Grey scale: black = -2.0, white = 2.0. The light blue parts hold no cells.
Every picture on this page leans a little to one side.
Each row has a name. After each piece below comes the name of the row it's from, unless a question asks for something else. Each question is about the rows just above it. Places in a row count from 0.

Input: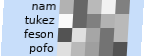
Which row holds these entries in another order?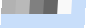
tukez
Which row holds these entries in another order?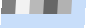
nam
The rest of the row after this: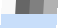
[0.9]
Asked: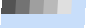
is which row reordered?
pofo
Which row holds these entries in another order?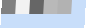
nam

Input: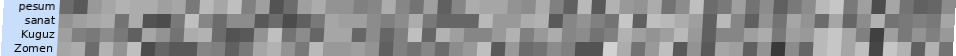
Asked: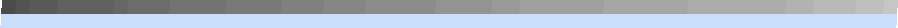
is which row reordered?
pesum
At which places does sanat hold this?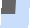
27 28 29 56
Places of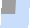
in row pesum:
7 14 17 26 48 57

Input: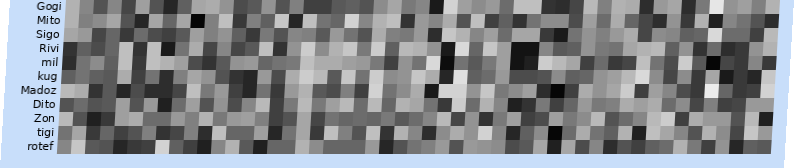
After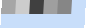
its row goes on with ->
[-0.8 -1.1  1.7 -0.4 -1.1 -1.0  1.3]
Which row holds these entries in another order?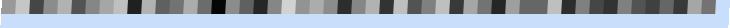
tigi
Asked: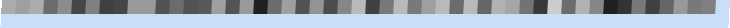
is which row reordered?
Dito

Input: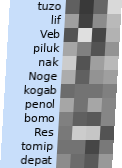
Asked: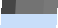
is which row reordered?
tomip
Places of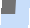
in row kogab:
1 2
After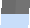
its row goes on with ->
[-0.2  0.0]

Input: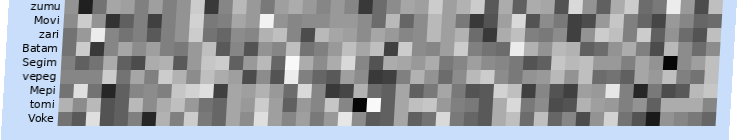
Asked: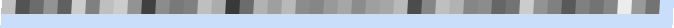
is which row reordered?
zari
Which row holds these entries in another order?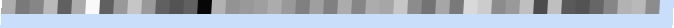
tomi
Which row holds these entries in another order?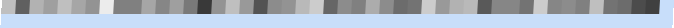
zari

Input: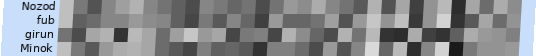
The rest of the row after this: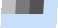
[ 0.1  0.5  0.8  0.1 -0.2 -0.5 -0.8  0.1 -0.1 -0.4 -0.2 -0.8 -0.2  0.4
  0.2  0.7  0.1 -0.2 -0.6  0.8 -0.7  0.6 -1.0  0.3  0.9 -1.3  0.6 -0.3
  0.7  0.2]
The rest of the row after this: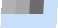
[-0.6 -0.9  0.0 -0.5 -0.4 -0.6 -1.2  0.0  0.0 -0.3 -0.8  0.4 -0.7  0.1
  1.4 -0.4  0.9 -1.3  0.1  1.3 -1.6 -0.1  0.3  0.3  0.4]
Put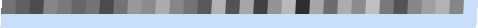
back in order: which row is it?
Nozod
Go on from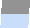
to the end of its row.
[0.4]
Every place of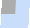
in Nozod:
18 31
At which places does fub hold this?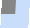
3 4 7 12

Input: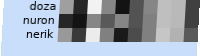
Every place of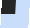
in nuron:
0
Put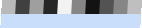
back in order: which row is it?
doza
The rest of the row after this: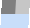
[ 0.8 -0.6]
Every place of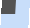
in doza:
5

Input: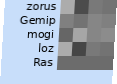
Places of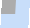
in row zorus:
0
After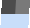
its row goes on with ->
[-0.2]
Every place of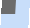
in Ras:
0 1 2 3
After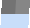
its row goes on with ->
[0.0]

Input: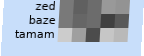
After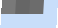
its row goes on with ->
[-1.0 -0.6]
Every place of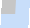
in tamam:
3
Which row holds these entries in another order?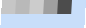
tamam

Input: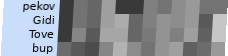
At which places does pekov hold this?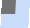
1 7 10 11
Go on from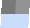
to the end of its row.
[ 0.0  0.5 -0.5  1.1]

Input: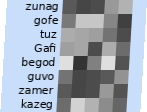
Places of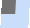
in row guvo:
0
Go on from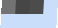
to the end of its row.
[-0.6  0.3]
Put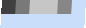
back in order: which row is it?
gofe
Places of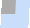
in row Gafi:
3
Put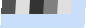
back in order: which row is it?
begod
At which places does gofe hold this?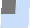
0
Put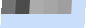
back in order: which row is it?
tuz

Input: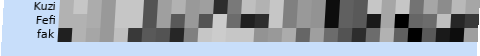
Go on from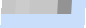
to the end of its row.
[ 0.4  0.7 -0.4  0.5 -0.3 -0.7 -1.3 -0.3  0.8 -0.5 -2.0 -0.6 -1.6 -1.8
  0.5]
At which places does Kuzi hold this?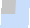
1 4 5 15 22 24
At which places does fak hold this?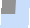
14
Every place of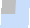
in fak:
4
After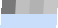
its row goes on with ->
[ 0.0  0.4  0.3 -1.8 -0.5 -0.6  1.1  0.6  1.1 -0.2  0.6  0.2  0.9  0.6]
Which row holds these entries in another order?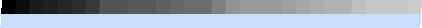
Fefi

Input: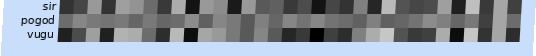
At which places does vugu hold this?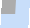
5 22 27
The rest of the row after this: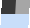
[-1.0]
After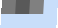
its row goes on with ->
[-0.4  0.1 -0.2  0.1 -0.2 -0.3 -0.5  0.0 -0.5 -0.4 -0.2  0.2  0.0 -0.4
 -0.1 -1.0  0.6 -0.3]

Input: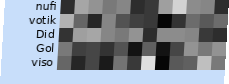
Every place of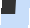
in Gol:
3
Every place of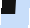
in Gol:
5 7
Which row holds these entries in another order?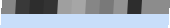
Did
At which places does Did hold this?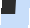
6 11

